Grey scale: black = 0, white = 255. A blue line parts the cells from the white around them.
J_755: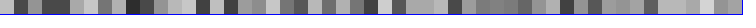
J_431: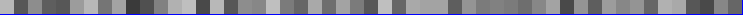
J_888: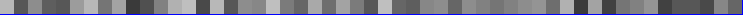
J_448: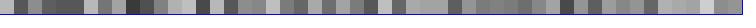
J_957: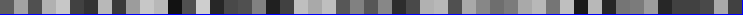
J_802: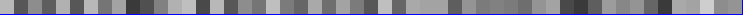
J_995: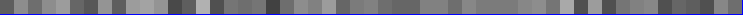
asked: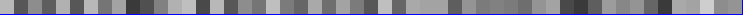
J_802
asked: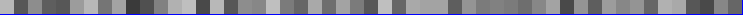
J_431

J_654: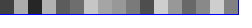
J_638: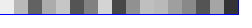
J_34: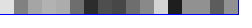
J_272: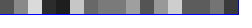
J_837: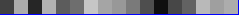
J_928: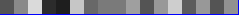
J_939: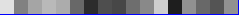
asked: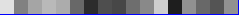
J_939
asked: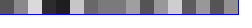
J_928
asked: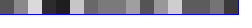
J_272

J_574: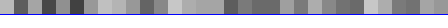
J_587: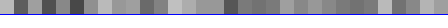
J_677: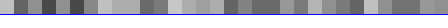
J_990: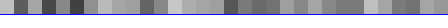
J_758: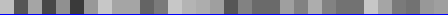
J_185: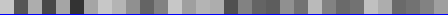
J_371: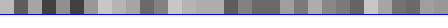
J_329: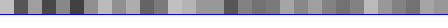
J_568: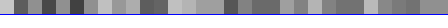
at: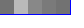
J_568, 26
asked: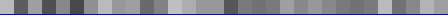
J_587
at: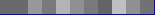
J_677, 19

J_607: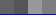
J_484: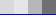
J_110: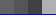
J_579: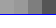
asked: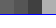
J_110
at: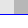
J_484, 2
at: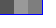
J_607, 2
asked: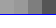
J_579
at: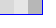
J_484, 1
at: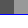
J_607, 2
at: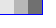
J_484, 2

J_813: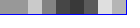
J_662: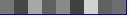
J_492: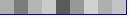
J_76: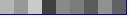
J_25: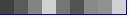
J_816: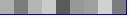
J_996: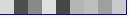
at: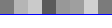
J_816, 2
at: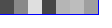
J_996, 2
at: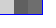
J_662, 7
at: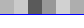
J_492, 3
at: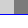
J_816, 8
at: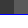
J_813, 6
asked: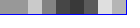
J_813

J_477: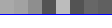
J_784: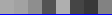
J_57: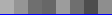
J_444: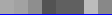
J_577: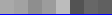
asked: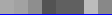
J_444
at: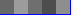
J_57, 4
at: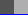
J_784, 4
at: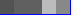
J_444, 4

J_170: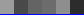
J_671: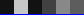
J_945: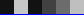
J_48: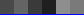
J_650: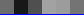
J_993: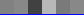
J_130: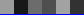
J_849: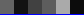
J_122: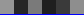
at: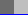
J_945, 5
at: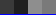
J_48, 3
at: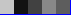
J_671, 2
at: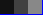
J_671, 3
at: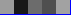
J_130, 1
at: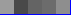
J_170, 1
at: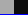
J_849, 5

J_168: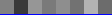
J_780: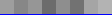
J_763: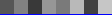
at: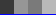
J_763, 3
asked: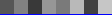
J_763
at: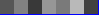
J_763, 1
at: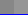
J_780, 2
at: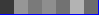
J_168, 2

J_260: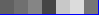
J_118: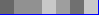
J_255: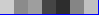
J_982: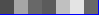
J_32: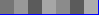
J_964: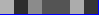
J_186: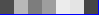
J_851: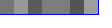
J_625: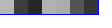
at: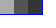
J_625, 5
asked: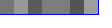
J_851
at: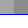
J_32, 4
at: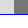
J_260, 6
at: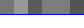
J_851, 1

